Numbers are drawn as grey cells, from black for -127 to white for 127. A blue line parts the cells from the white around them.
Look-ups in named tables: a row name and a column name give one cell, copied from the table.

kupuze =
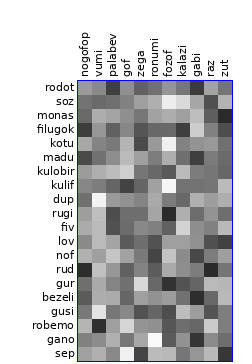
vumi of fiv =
58
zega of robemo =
20
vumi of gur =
42
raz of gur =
58
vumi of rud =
64
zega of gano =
39
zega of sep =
-59
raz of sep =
57
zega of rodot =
-30
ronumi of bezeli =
18
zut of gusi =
-1
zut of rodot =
-10
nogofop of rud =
-82
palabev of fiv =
-46
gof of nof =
34
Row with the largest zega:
gur

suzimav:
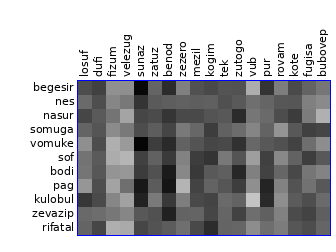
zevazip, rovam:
1
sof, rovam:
8
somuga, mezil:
-24
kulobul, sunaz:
-93
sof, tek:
-7
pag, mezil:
-60
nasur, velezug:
36
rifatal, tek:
-27
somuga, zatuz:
-34
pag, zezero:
52
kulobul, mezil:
-54
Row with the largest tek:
sof

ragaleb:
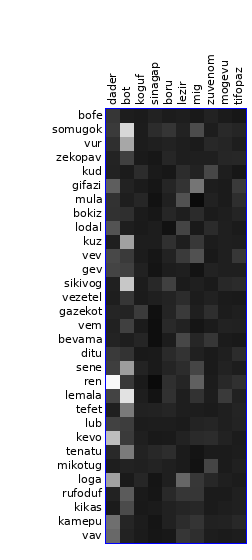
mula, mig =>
-117
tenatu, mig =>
-107
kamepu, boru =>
-94
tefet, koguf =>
-94
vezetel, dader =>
-97
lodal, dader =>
-44
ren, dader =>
120
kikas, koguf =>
-102
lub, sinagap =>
-98
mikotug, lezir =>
-100
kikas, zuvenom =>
-100
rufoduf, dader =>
-93
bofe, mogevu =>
-100
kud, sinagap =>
-101
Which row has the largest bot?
lemala

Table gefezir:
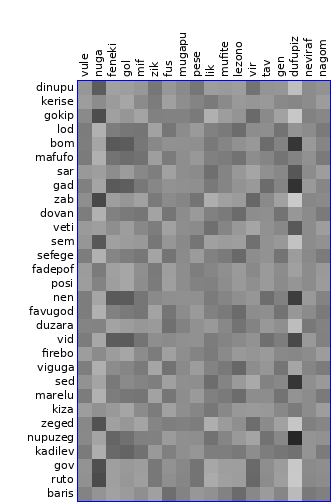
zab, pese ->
-11
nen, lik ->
-4
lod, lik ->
1
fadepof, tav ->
26
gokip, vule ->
10
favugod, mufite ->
-5
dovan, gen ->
-12
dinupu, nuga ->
-35
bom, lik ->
-6
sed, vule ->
18
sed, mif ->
4
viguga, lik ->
3
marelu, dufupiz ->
19
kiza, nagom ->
29
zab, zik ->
-5
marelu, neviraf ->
12
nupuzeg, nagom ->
17
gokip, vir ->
-21
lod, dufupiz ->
19

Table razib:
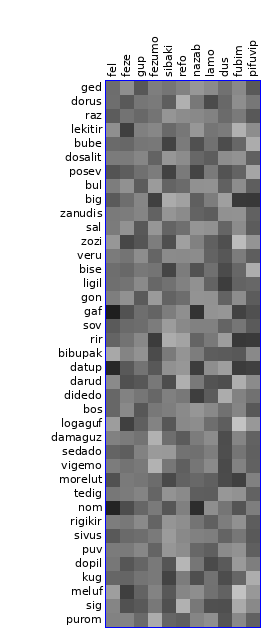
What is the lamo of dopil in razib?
-53
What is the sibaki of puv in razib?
22
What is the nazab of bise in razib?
-45
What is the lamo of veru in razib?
-28
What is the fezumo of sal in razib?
22
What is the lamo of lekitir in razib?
-10
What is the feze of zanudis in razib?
-3
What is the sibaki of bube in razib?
-60
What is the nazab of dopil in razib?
-9
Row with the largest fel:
bibupak

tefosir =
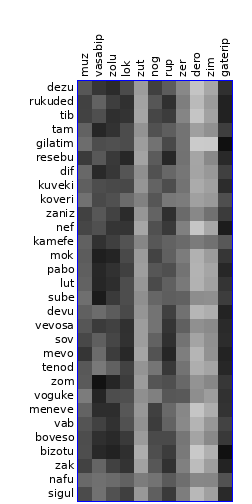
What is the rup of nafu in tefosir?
-37
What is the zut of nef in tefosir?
38
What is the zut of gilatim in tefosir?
29
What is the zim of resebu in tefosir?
9
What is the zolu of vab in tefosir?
-78
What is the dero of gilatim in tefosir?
75
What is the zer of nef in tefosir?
0

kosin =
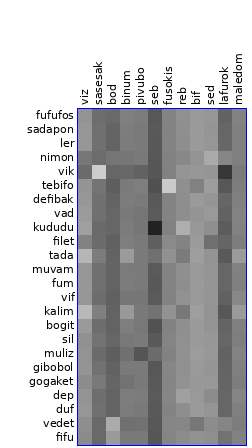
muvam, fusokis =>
3
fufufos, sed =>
23
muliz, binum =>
-15
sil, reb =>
16
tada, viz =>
54
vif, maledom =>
7
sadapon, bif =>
26
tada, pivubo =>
-5
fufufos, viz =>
19
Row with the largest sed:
nimon

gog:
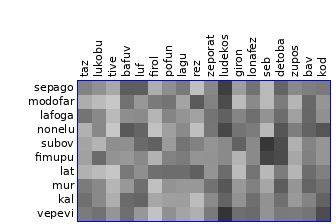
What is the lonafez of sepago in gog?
-13
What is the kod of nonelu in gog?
-42
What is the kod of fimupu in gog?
21
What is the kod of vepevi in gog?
-50
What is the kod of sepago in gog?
-5
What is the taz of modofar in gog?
45
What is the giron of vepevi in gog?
-17
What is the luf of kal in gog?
-26
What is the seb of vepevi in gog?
19
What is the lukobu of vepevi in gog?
-13

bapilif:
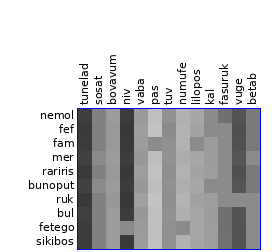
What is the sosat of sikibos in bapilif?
1
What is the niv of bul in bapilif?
-67
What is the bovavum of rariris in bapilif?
25
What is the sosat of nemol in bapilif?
1
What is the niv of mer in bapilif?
-66
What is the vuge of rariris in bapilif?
-47
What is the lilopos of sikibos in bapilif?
37
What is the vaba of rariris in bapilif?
29
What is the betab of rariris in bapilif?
-6
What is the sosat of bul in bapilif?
1
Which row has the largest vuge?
ruk

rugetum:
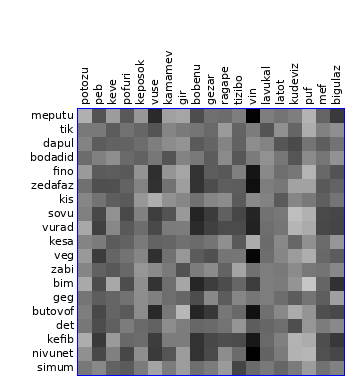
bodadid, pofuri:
-21
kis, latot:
-37
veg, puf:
46
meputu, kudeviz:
-1
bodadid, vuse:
-8
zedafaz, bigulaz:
-28
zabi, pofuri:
-23
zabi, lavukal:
-2
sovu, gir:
25
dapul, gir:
19
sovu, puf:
49
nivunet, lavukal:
-28
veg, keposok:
5
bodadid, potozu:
-19
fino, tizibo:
0
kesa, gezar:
-11
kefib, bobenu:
-76
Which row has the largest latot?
tik

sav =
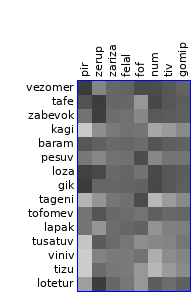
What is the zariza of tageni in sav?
-8
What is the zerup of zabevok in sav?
-65
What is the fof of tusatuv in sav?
14
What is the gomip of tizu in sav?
10
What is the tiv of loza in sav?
-40
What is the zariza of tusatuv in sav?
-20
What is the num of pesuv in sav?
7
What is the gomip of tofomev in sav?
-25
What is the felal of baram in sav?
-25
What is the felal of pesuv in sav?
-15

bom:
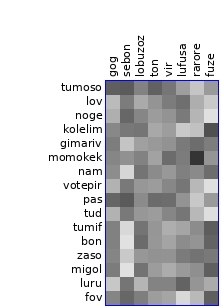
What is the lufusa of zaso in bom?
-4
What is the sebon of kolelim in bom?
-7
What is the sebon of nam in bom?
86
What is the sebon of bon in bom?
97
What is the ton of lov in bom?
20
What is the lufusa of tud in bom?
-9
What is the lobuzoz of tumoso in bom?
2
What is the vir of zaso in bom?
19
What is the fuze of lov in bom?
73
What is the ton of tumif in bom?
22
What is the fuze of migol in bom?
-32
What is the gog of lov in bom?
59
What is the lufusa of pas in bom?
19
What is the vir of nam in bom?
24

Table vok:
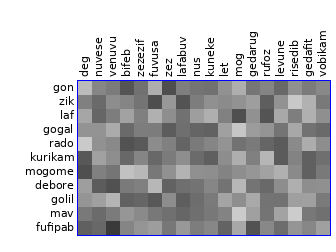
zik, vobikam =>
-6
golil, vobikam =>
-5
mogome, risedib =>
10
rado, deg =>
74
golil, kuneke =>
-5
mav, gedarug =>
32
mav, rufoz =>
-11
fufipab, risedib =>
21

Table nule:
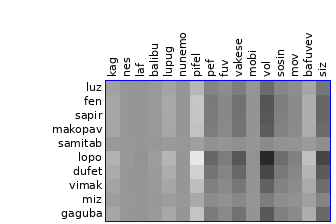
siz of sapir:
-24
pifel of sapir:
69
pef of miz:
12
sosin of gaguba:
0
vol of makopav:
-35
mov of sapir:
10
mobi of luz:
21
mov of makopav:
11
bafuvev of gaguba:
45
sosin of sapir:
0
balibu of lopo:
29
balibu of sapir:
26
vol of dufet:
-56
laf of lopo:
20
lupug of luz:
35
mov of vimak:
12
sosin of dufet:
-6
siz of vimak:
-17
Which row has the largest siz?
samitab

